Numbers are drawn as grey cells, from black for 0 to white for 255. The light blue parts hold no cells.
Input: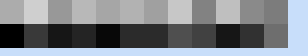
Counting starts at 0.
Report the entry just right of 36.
8
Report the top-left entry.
172
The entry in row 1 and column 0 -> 0
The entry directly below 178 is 43
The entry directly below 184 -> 36
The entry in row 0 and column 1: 207
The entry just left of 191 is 130

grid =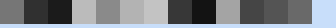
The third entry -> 27
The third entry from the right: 69
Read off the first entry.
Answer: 118
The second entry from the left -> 48

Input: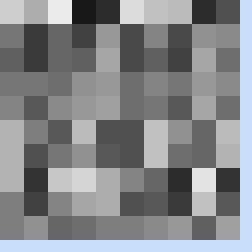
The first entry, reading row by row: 206
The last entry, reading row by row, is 160
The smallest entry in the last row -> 96
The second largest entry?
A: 227
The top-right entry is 80
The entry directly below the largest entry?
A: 102
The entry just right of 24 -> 44
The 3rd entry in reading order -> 235
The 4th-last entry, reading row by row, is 138
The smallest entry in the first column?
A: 96
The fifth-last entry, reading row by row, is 126
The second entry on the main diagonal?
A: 58
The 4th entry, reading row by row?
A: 24
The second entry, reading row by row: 173
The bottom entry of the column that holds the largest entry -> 102
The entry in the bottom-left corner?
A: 126

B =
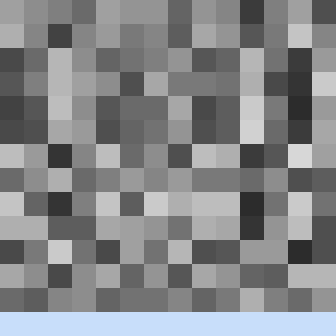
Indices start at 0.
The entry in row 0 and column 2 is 127
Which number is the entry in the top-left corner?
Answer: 160
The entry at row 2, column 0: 73
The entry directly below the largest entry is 79
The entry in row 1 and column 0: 175
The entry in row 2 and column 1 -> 106
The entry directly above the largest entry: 59
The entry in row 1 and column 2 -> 66
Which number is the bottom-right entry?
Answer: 148
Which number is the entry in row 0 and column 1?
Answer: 141
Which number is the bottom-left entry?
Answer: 106
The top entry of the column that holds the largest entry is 160
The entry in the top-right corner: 79
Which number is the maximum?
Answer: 215

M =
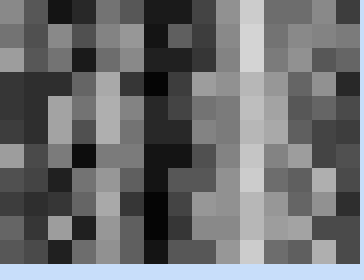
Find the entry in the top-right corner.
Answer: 61
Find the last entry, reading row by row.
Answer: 74
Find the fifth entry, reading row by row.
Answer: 115
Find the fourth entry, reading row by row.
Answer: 40
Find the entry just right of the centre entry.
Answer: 131
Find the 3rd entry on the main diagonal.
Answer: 115
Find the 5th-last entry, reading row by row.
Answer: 204
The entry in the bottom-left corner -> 87
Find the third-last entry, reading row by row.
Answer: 95
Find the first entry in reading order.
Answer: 137
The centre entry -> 40
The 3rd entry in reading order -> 20
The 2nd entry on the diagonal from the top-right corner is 131
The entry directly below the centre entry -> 20
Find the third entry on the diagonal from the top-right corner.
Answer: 145
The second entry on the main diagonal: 80
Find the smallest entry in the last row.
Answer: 20
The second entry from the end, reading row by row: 175

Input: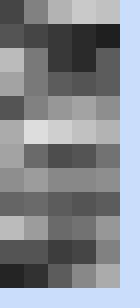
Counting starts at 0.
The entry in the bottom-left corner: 36
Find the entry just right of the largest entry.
207
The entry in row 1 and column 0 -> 84
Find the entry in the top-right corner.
193
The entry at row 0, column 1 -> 129
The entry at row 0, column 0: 69
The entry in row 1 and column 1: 69
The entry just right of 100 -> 106
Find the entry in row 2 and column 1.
121
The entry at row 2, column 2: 55
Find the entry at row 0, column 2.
179
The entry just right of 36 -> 49
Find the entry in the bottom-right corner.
171
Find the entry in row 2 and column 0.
187
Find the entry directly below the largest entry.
106
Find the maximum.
220
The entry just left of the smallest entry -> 42

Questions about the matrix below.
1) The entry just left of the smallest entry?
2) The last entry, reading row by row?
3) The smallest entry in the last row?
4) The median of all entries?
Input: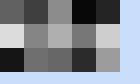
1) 140
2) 156
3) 21
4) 111
